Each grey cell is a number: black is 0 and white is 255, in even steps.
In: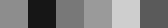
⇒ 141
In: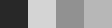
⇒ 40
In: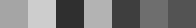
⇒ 165
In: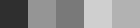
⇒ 47
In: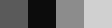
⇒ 90
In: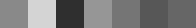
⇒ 137
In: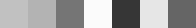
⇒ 193
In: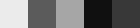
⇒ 235
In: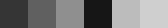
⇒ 53
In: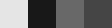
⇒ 229
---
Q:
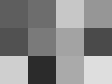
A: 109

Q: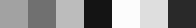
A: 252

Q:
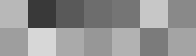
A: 117

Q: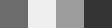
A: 239

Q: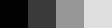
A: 58

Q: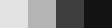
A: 180

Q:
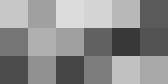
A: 212

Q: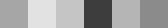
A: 61

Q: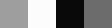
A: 252
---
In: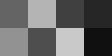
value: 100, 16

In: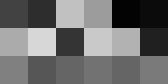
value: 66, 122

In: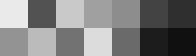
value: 234, 16

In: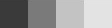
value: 58, 227

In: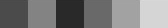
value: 75, 213

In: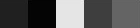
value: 32, 100
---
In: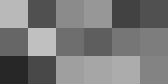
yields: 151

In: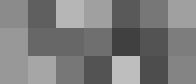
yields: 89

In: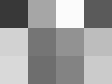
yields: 166

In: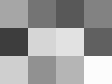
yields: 116

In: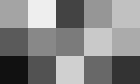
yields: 67

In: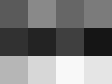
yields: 137

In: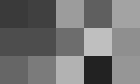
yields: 156
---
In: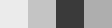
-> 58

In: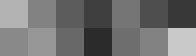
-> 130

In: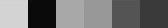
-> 84

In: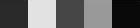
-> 153

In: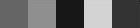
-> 211

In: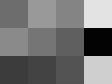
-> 83

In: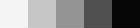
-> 80

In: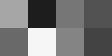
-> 132

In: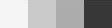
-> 172
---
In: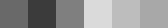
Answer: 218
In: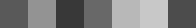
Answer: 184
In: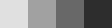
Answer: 161
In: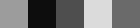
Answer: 78
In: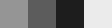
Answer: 92
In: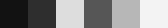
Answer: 86
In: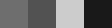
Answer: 82
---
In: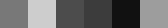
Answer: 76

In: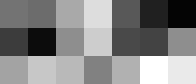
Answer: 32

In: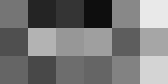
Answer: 52

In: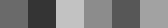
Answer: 106

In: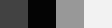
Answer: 152

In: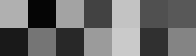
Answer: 40

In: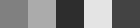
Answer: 128

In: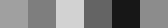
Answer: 126

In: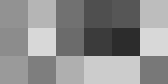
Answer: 79

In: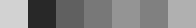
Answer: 120
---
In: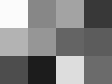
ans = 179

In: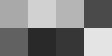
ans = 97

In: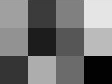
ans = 146

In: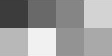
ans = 184

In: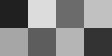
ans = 166

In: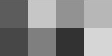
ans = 71

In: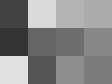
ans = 51
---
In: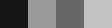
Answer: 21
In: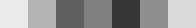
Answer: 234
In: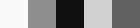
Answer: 250
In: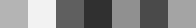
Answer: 180
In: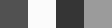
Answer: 81
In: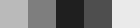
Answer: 186
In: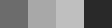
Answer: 108
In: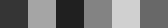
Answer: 53
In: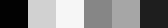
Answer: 2
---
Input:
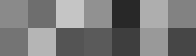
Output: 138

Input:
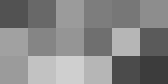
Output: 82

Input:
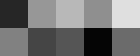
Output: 38

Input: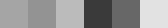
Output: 165

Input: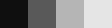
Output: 15

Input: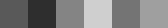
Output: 89

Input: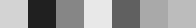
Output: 211

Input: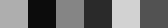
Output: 174

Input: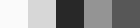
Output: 250
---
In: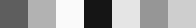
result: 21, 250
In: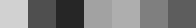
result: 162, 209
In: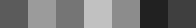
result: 193, 193
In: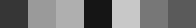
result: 21, 200
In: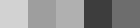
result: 176, 210
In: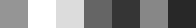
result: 101, 255
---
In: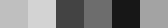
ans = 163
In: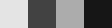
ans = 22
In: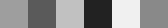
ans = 137
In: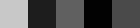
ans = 74
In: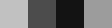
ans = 156
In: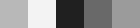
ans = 155
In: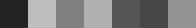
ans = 147
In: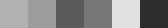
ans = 45
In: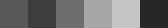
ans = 38
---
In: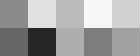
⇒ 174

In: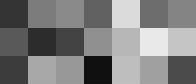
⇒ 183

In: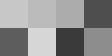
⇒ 214

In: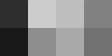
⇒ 142

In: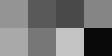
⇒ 119

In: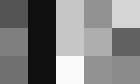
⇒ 198

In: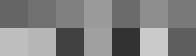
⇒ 50

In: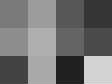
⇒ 175
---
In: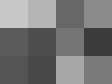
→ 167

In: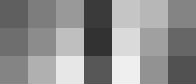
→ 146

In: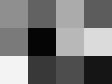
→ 77

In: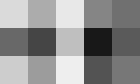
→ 83

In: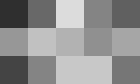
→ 200

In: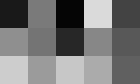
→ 171

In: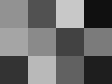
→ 97

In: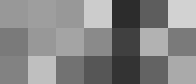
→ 99

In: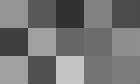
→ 116
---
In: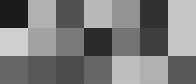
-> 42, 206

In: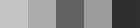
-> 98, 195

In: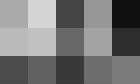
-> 103, 212

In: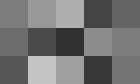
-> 49, 196

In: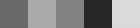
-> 130, 218

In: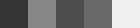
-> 78, 240

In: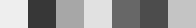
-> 225, 238

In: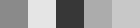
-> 55, 229
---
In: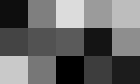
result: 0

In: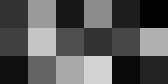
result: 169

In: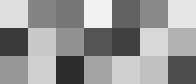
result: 44

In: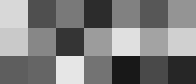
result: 230

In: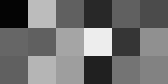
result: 158

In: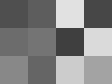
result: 204
